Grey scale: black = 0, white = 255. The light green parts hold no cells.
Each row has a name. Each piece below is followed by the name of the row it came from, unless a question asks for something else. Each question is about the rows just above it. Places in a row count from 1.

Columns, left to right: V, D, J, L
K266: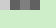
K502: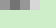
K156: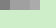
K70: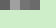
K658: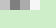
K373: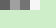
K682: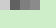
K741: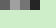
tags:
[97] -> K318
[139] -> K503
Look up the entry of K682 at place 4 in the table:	K503
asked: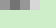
K502
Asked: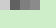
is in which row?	K682
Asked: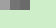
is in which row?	K70

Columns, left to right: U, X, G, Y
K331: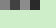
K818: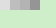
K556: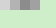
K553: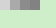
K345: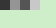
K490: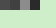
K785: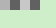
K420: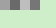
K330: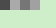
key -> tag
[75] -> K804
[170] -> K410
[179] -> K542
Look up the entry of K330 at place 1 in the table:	K804
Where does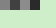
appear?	K331
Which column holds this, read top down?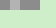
G
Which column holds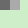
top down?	X

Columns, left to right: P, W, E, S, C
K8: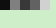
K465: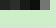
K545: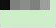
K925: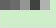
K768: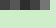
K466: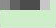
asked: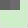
K925
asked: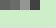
K925

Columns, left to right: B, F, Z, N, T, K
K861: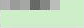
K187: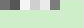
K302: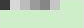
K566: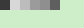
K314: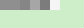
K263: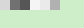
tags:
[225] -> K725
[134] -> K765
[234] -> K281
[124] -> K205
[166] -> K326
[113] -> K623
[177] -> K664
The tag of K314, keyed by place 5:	K205
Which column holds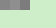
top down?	T
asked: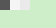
K263
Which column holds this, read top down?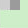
N
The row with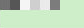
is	K187
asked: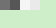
K263
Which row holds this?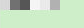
K263

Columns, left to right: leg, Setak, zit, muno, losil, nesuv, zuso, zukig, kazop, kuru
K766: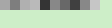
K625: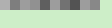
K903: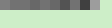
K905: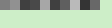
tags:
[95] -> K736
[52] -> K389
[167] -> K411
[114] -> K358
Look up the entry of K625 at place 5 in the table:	K736
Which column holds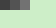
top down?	zukig
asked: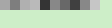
K766
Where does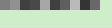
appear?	K905
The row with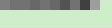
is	K903

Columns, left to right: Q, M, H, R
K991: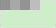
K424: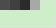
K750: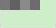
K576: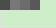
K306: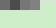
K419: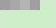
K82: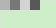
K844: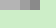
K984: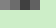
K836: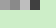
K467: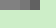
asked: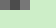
K306
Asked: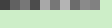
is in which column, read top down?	M
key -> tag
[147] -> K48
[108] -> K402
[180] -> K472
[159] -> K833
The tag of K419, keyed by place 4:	K833
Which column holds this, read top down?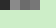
H

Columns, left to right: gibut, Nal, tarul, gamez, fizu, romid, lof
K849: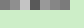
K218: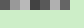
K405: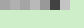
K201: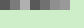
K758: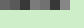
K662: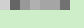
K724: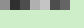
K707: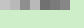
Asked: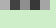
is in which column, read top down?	romid
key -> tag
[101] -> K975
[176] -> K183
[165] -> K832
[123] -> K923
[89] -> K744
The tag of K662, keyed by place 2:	K975
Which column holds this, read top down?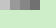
lof
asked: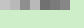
K707
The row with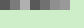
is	K201
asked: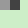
K405

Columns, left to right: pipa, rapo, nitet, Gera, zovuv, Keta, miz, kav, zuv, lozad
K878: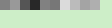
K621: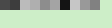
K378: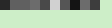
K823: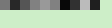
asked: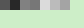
K878
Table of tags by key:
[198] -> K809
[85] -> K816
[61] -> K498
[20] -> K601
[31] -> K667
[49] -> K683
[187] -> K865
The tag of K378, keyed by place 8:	K601
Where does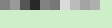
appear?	K878
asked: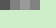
K823
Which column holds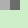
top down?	Gera
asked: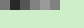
K823

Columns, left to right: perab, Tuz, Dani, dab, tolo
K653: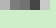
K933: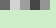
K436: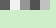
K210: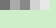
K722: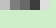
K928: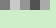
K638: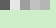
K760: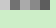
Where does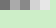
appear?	K210
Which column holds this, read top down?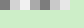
Tuz
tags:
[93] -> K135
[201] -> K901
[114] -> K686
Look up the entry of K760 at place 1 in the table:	K901

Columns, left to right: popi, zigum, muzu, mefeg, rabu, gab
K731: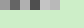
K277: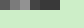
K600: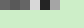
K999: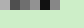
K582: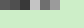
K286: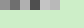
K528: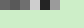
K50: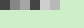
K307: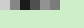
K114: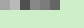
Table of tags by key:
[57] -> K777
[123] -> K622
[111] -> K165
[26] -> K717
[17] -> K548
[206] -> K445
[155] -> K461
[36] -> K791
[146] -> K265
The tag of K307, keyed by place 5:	K265
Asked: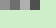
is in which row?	K286
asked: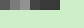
K277
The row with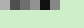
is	K999
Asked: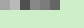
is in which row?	K114

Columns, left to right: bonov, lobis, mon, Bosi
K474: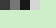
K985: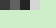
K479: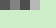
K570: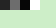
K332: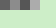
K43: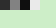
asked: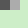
K332
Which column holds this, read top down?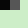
mon
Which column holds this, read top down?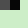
mon
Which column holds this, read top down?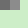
lobis
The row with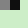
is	K43

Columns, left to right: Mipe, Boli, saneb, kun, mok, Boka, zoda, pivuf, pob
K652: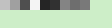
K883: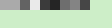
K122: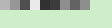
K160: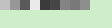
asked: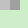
K652
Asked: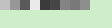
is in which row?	K160
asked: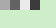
K883

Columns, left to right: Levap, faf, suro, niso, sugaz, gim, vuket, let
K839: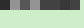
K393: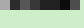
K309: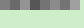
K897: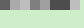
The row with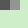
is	K839
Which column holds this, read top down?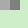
Levap
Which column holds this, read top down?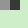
niso
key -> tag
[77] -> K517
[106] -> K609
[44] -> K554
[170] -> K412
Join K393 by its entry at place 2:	K554

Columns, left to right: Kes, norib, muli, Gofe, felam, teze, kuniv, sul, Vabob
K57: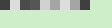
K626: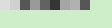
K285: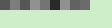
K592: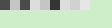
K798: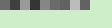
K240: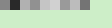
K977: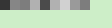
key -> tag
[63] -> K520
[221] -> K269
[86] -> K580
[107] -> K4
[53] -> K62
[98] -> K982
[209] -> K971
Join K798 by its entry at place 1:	K4
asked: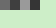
K798

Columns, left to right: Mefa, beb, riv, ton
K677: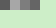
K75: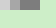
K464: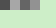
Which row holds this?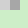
K75
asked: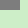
K75
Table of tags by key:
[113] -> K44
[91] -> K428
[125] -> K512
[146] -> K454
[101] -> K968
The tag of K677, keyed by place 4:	K968
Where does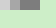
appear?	K75
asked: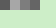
K677
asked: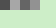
K464
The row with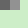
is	K464

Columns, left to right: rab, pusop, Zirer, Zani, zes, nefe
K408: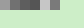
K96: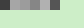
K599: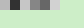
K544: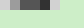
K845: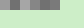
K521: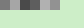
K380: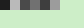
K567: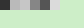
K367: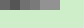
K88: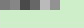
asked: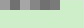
K845
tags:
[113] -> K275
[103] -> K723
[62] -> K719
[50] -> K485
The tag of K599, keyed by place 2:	K485
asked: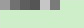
K408

